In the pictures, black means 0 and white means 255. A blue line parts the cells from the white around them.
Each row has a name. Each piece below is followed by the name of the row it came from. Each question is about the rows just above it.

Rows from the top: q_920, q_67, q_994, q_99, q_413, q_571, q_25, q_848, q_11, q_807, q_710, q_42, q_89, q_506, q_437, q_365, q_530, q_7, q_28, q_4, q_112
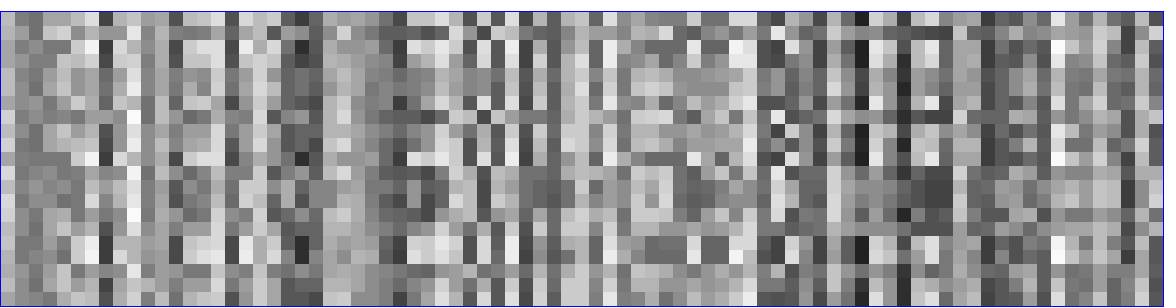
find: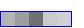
q_848
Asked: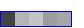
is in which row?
q_920
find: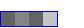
q_413

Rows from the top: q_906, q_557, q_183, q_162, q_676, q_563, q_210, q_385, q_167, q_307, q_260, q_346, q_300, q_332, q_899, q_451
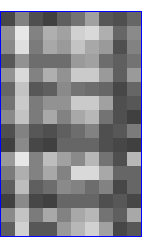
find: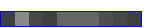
q_307
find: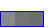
q_563
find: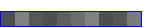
q_167

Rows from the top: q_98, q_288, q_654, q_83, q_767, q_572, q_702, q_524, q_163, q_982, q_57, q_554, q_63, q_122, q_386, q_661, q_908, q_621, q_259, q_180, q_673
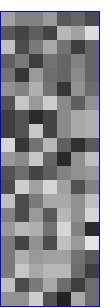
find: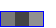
q_908
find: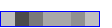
q_122
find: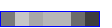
q_259
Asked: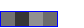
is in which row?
q_572
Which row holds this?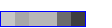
q_259

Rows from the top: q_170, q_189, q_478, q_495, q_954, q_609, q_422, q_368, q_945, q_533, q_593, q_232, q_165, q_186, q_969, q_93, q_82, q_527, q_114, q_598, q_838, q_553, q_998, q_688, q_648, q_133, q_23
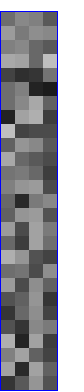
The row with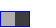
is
q_368
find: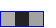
q_688
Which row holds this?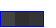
q_954

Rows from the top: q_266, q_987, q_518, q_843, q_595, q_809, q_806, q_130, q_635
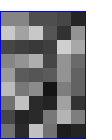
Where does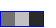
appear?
q_806
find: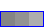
q_843
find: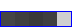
q_518
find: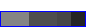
q_266
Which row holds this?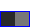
q_130
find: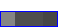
q_266
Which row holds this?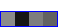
q_809

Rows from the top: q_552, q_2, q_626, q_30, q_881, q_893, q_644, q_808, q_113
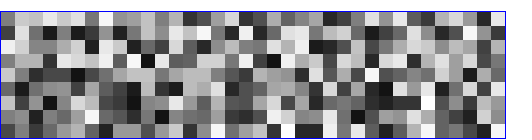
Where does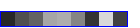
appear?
q_893
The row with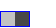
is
q_626
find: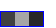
q_893
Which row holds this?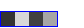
q_893
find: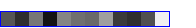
q_808

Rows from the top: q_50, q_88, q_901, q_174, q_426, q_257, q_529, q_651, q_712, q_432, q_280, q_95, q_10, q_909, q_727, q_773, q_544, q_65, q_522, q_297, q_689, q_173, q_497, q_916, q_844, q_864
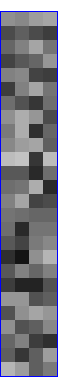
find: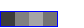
q_257
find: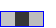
q_280

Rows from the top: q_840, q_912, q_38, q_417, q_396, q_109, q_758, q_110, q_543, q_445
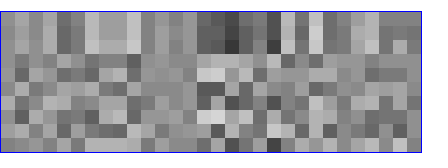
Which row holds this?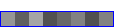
q_758
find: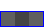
q_912
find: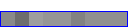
q_417
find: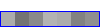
q_110
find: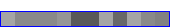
q_109
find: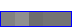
q_110
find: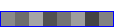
q_445

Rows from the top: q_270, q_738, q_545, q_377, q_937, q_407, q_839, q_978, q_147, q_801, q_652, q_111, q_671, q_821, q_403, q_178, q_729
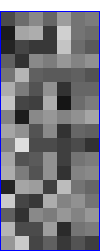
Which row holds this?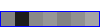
q_978
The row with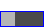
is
q_178
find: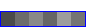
q_270
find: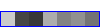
q_821
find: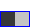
q_545
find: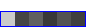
q_729
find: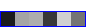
q_738

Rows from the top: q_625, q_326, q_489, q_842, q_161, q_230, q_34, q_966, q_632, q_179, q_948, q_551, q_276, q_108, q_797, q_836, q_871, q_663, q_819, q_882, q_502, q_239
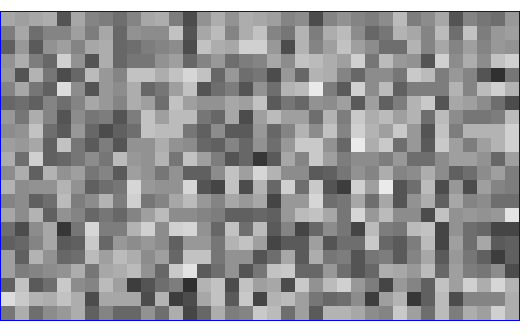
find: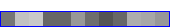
q_819
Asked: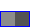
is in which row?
q_230
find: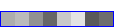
q_819
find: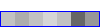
q_161

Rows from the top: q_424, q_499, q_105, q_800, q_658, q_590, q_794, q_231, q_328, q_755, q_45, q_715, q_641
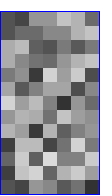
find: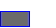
q_499
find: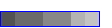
q_499
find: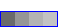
q_800
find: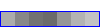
q_800
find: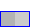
q_715

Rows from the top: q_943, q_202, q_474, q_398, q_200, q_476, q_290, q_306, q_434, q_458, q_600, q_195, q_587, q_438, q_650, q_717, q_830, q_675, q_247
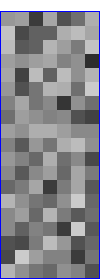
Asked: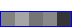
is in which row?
q_290
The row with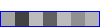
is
q_200
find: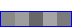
q_195
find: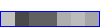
q_202
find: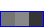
q_290

